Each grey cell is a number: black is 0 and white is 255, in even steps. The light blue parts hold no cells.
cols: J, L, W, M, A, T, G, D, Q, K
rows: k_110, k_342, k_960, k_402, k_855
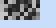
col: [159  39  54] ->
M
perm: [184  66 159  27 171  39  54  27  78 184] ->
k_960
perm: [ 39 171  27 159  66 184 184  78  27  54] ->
k_960
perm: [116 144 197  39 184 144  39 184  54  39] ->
k_855

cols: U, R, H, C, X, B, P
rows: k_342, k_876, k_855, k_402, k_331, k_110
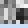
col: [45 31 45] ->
B
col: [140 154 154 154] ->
H
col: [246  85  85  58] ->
P
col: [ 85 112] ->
R
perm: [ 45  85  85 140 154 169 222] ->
k_855

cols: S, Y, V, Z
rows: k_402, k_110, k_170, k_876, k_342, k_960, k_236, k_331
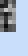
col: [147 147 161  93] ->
Z
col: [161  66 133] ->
V
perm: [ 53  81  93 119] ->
k_331

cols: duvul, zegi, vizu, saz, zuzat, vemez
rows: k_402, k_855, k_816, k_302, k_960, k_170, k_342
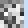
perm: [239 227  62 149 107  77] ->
k_960
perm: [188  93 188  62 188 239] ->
k_342
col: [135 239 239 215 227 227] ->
zuzat

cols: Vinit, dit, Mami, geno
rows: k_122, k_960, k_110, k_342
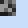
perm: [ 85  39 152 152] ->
k_960
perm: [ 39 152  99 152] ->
k_110
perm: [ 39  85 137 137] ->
k_122
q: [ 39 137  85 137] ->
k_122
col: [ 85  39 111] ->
geno
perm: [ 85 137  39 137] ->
k_122
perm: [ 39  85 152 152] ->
k_960

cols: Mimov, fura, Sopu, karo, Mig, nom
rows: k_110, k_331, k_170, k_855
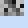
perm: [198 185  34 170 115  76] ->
k_170
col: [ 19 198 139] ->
nom
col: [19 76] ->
karo
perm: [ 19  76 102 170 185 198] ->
k_331
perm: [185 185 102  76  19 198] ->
k_110
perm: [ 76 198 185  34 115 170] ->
k_170
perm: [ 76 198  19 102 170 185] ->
k_331

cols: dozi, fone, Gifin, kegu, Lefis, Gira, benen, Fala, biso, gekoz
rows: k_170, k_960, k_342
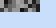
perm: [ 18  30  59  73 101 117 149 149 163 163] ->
k_170
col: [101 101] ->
Gifin
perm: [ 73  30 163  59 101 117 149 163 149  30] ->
k_960
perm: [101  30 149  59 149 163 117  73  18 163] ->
k_170

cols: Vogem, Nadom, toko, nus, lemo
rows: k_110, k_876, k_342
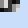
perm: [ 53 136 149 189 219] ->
k_876
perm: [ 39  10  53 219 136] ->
k_110
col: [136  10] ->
Vogem

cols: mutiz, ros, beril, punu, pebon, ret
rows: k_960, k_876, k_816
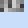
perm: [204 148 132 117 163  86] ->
k_960
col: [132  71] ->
mutiz
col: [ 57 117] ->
ret
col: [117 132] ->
mutiz
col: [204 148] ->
punu

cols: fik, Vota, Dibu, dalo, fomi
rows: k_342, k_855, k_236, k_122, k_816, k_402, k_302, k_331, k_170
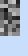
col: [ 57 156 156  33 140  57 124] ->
fomi
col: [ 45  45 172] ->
Vota

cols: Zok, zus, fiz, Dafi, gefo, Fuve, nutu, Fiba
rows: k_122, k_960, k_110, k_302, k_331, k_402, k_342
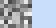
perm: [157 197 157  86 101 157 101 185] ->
k_110
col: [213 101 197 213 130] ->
zus
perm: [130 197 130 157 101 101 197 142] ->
k_342
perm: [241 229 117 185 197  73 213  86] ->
k_302
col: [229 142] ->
Zok
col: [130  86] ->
Dafi
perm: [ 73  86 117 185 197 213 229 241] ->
k_302

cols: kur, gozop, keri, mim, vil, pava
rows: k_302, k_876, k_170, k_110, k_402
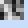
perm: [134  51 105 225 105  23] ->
k_302
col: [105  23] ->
kur
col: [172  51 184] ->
vil
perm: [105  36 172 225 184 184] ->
k_402
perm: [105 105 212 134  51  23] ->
k_110

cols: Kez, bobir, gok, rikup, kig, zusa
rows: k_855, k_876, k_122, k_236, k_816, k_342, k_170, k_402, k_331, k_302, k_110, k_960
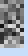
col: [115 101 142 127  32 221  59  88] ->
gok
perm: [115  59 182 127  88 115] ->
k_816
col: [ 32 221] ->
gok

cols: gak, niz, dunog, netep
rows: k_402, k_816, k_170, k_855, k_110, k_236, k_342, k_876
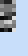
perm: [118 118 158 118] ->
k_170
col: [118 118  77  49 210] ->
dunog
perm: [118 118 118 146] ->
k_816
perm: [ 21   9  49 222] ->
k_110
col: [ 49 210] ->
dunog
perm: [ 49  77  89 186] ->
k_855

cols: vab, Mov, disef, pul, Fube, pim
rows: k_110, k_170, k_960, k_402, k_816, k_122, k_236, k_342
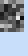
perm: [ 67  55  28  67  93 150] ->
k_960
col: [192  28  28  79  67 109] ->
Mov
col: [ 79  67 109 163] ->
Mov
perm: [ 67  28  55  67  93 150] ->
k_960
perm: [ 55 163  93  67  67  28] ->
k_170

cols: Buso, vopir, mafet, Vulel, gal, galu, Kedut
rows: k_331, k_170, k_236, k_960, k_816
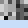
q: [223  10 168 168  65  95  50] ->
k_816
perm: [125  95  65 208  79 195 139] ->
k_960

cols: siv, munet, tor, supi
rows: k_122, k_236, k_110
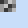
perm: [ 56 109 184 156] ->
k_110
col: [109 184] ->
supi
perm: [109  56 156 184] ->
k_110
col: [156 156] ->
siv
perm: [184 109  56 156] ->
k_110

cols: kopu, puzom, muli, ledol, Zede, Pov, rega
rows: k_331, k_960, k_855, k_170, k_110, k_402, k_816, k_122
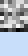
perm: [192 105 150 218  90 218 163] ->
k_331
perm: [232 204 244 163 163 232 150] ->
k_960
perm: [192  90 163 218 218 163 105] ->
k_402
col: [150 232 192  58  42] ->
rega
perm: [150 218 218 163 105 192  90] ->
k_331
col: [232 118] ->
rega
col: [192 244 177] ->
puzom

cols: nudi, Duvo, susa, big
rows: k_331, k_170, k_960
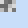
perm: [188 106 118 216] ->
k_331
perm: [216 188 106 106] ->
k_170
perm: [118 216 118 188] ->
k_960
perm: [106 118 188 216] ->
k_331
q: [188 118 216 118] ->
k_960

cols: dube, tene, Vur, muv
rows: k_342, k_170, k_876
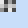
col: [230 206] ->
dube
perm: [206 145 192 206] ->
k_170
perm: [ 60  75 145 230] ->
k_876
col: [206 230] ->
Vur
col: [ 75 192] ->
muv

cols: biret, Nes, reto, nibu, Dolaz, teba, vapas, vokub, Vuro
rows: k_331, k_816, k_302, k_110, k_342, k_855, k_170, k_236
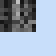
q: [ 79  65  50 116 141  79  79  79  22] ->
k_302
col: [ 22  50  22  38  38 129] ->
Vuro
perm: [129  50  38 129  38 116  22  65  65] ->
k_816

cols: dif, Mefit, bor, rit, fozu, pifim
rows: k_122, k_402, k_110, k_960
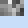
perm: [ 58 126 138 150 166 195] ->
k_110
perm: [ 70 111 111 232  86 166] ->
k_122
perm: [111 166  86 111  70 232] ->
k_122

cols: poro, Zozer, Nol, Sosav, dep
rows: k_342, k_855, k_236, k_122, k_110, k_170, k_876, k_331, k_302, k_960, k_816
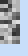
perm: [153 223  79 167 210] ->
k_876
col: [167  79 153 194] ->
Nol
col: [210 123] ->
Sosav

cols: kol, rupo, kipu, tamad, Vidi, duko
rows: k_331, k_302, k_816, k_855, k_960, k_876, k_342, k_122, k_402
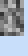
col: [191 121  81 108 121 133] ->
tamad
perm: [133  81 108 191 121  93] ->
k_960
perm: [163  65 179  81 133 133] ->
k_342
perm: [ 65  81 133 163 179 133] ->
k_342

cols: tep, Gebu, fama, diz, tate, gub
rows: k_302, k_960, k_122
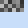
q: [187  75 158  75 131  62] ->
k_960
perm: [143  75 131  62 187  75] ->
k_122
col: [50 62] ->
gub
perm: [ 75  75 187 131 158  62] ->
k_960

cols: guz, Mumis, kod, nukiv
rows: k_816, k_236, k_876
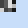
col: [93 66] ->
Mumis
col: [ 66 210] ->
guz
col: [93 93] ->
Mumis
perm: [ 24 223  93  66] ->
k_816

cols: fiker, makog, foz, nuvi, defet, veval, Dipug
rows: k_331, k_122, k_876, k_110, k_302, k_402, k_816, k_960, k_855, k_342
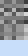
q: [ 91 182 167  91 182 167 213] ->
k_110
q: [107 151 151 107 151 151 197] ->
k_960
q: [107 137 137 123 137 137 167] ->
k_122

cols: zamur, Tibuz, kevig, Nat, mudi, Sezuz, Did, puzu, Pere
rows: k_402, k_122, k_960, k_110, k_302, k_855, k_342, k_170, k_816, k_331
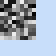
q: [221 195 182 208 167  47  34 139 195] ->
k_331
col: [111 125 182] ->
kevig

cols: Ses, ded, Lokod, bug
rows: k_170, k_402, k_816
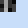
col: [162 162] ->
ded
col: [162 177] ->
ded
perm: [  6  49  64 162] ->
k_170
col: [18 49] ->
Ses
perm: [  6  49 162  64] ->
k_170
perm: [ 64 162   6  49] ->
k_170
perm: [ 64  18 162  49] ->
k_402

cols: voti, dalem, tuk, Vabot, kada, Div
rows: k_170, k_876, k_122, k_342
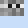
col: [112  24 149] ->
tuk
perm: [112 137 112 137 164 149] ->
k_342
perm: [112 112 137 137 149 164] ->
k_342
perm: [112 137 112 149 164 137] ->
k_342
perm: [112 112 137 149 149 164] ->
k_122
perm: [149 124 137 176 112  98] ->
k_170
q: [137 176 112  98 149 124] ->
k_170

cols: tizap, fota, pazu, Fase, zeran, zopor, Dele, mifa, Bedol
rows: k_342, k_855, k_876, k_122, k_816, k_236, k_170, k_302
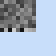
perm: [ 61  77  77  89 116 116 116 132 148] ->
k_170
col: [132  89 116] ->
fota
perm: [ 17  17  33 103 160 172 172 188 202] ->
k_302

